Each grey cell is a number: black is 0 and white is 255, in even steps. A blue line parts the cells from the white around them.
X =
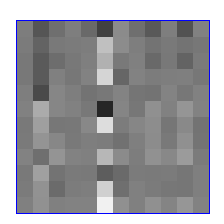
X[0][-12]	125
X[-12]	[125, 85, 111, 126, 105, 65, 139, 111, 89, 126, 82, 129]
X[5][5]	38
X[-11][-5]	126
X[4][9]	131
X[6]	[121, 159, 119, 120, 136, 221, 124, 134, 141, 118, 137, 115]
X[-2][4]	126
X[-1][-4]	144
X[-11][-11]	99
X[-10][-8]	127
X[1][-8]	125
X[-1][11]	130
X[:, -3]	[126, 121, 120, 126, 131, 129, 118, 121, 136, 123, 119, 132]
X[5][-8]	120
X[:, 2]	[111, 121, 109, 128, 134, 134, 119, 135, 148, 115, 107, 128]
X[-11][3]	123
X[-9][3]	119
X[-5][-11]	148
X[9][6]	106
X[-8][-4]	115
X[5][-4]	144
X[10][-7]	208
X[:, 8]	[89, 115, 105, 124, 115, 144, 141, 140, 145, 122, 123, 144]
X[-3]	[121, 160, 115, 122, 121, 93, 106, 123, 122, 123, 118, 127]
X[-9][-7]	213
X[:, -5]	[111, 126, 128, 130, 117, 119, 134, 127, 125, 123, 128, 128]
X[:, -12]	[125, 123, 120, 120, 126, 129, 121, 122, 130, 121, 123, 128]
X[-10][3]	120
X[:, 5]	[65, 192, 177, 213, 120, 38, 221, 124, 183, 93, 208, 241]
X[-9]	[120, 90, 128, 119, 130, 213, 102, 130, 124, 126, 127, 119]
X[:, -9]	[126, 123, 120, 119, 126, 129, 120, 121, 130, 122, 124, 130]

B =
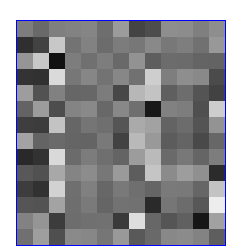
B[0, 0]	125
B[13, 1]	158
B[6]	[62, 60, 195, 102, 117, 111, 85, 170, 162, 99, 108, 84, 147]
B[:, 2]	[127, 200, 17, 218, 129, 77, 195, 106, 217, 168, 210, 163, 60, 79]
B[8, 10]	120
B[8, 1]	50
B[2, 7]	146
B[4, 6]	71
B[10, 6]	121
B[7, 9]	92
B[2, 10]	107
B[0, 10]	140
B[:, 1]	[105, 66, 200, 49, 82, 156, 60, 100, 50, 81, 49, 83, 149, 158]
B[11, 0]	85
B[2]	[149, 200, 17, 125, 112, 125, 105, 146, 94, 108, 107, 100, 99]
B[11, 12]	237
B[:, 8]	[77, 137, 94, 206, 195, 24, 162, 153, 186, 197, 101, 42, 103, 105]
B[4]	[157, 82, 129, 102, 103, 124, 71, 183, 195, 95, 109, 84, 66]
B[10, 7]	111
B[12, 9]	85
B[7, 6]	66
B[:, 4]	[133, 130, 112, 134, 103, 137, 117, 100, 124, 140, 128, 122, 112, 135]
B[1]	[47, 66, 200, 115, 130, 108, 124, 119, 137, 120, 126, 113, 152]
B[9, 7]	93
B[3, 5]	115
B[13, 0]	112
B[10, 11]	102
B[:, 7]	[68, 119, 146, 113, 183, 111, 170, 185, 156, 93, 111, 113, 222, 89]

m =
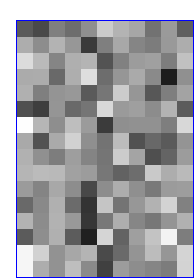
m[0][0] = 90
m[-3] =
[91, 142, 176, 92, 32, 213, 99, 159, 195, 243, 125]
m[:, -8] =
[109, 151, 175, 174, 152, 105, 190, 209, 158, 161, 141, 107, 153, 92, 167, 190]
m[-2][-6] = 74
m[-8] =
[177, 144, 125, 158, 132, 117, 204, 164, 79, 100, 156]
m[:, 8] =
[114, 124, 160, 138, 87, 140, 145, 104, 79, 201, 121, 178, 119, 195, 188, 133]
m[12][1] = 140
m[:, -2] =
[154, 153, 125, 29, 126, 179, 126, 90, 100, 173, 155, 211, 148, 243, 150, 124]
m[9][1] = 187
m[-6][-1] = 157
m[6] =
[254, 182, 142, 190, 155, 59, 143, 145, 145, 126, 216]
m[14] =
[246, 209, 146, 167, 180, 74, 106, 148, 188, 150, 212]
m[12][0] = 179
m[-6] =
[155, 132, 168, 141, 72, 141, 173, 143, 121, 155, 157]
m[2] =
[220, 186, 133, 175, 180, 83, 129, 156, 160, 125, 193]
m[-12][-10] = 127
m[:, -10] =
[73, 141, 186, 172, 127, 62, 182, 82, 144, 187, 132, 137, 140, 142, 209, 173]
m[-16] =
[90, 73, 127, 109, 143, 203, 179, 166, 114, 154, 95]
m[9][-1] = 186
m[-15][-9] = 179
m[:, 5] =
[203, 127, 83, 109, 118, 216, 59, 115, 117, 119, 141, 197, 120, 213, 74, 64]
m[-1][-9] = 146
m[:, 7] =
[166, 133, 156, 170, 150, 159, 145, 81, 164, 109, 143, 151, 134, 159, 148, 141]

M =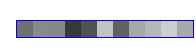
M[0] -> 112
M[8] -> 183
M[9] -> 206
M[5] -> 194

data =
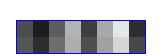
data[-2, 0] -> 77
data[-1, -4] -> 79
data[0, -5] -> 179
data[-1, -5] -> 173
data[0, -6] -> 93
